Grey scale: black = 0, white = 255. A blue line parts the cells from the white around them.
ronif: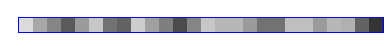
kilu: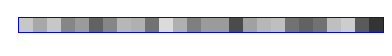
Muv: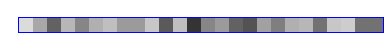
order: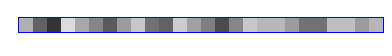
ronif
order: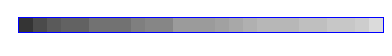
ronif
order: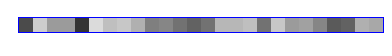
kilu
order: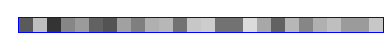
Muv

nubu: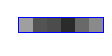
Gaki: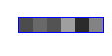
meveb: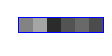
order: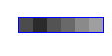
nubu
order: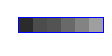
Gaki
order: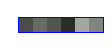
meveb
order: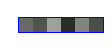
Gaki
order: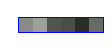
nubu
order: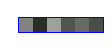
Gaki
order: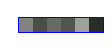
Gaki

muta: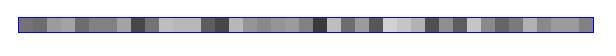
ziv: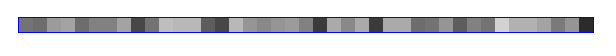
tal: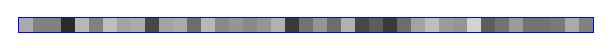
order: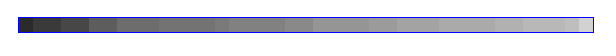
ziv
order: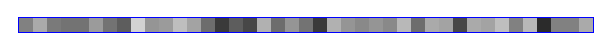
tal
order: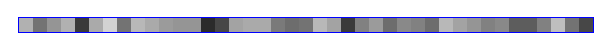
ziv

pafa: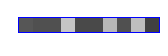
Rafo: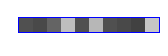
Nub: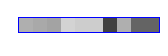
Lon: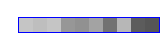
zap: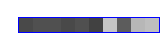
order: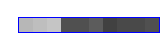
zap
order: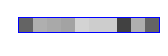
Nub
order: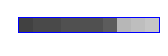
zap

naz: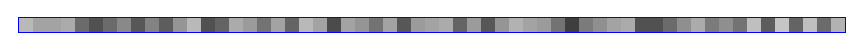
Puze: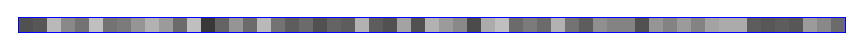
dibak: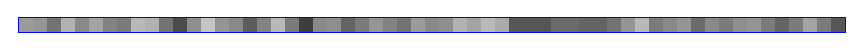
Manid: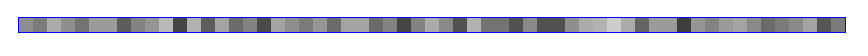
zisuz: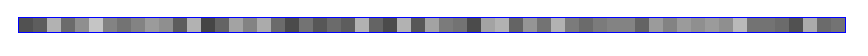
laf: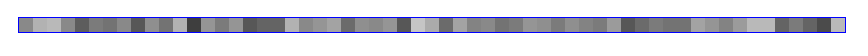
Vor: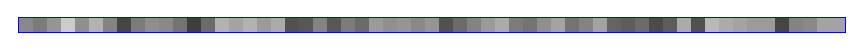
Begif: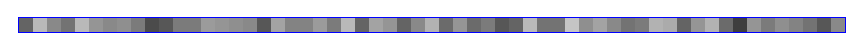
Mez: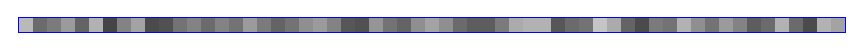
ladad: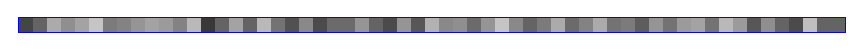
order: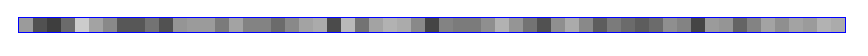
Vor
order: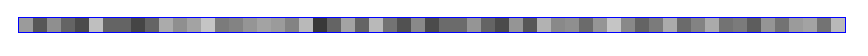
ladad
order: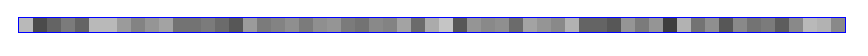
laf
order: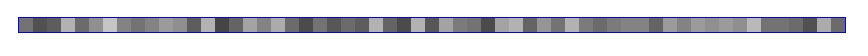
zisuz
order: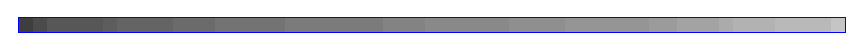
laf

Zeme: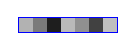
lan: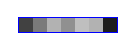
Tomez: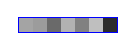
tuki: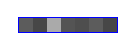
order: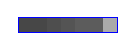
tuki
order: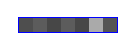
tuki
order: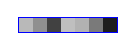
Zeme
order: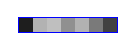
lan
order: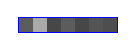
tuki
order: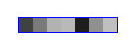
Zeme
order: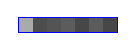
tuki

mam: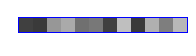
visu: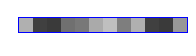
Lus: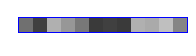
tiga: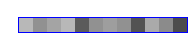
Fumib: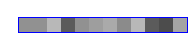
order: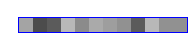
Fumib
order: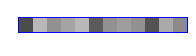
tiga
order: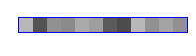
tiga
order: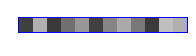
Lus
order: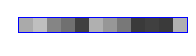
Lus
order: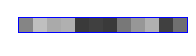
Lus
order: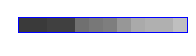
visu

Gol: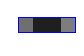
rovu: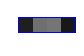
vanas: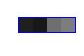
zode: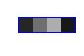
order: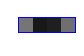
rovu
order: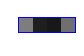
vanas

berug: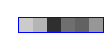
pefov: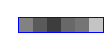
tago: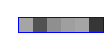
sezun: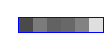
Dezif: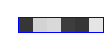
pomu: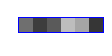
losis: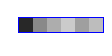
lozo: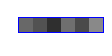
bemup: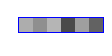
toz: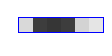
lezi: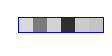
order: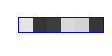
Dezif
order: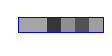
tago
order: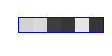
Dezif

